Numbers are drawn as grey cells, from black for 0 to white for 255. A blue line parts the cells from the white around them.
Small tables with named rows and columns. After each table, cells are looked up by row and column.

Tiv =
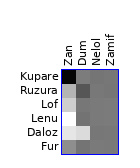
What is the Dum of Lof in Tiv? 119
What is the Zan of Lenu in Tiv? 254
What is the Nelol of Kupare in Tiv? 117
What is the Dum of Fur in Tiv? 116
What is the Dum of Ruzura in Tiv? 86
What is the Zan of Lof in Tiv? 206
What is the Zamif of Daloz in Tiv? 120
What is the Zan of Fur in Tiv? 142
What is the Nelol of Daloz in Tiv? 119
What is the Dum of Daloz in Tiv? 219
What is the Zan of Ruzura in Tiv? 180
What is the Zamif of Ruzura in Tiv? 118
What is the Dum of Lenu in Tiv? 115
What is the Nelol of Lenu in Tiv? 122
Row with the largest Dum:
Daloz

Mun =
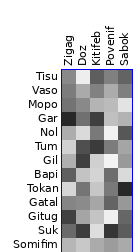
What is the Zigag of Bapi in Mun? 95
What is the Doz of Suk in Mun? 61
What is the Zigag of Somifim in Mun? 182
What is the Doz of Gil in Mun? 63
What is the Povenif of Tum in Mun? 124
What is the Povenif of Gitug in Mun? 239
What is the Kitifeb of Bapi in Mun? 212
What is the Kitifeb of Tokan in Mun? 198
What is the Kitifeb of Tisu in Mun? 94
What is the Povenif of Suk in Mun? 53
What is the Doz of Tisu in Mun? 238
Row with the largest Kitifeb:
Suk

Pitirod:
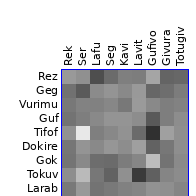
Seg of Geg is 148
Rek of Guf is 115
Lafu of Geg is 139
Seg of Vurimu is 135
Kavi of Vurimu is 120
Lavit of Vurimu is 154
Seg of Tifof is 136
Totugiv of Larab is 133

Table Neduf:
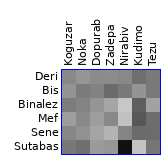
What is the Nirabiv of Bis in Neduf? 121
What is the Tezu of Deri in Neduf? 121
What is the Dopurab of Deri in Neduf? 139
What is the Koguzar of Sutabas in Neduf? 120
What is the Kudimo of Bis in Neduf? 148
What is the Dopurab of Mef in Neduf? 157
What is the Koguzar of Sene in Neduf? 135
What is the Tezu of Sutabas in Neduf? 118
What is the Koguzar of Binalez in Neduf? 124
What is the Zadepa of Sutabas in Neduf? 150
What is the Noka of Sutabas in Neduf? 111
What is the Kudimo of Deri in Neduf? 111
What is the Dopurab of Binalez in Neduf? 149
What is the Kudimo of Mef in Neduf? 87
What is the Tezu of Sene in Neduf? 108
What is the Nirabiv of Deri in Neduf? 136
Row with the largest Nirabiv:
Binalez

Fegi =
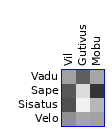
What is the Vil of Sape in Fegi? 87
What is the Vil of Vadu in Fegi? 161
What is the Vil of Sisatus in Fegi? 80
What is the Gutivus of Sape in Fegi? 219
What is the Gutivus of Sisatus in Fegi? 241
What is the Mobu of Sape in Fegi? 52
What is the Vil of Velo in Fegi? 144
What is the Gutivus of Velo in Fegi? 166
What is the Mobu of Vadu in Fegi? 166
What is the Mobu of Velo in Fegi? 162
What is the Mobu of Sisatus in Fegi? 183
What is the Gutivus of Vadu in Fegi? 95

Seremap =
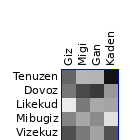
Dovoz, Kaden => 152
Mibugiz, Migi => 167
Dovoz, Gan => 59
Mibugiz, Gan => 140
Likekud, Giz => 235
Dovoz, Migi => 73
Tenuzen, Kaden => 20
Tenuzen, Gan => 180

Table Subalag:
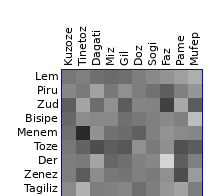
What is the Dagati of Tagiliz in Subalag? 126
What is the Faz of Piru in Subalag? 94
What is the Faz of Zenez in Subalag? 144
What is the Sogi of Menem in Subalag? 128
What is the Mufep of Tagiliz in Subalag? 125
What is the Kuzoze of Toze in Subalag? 119
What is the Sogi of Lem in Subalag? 137
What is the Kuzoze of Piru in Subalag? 135
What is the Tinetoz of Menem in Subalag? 41

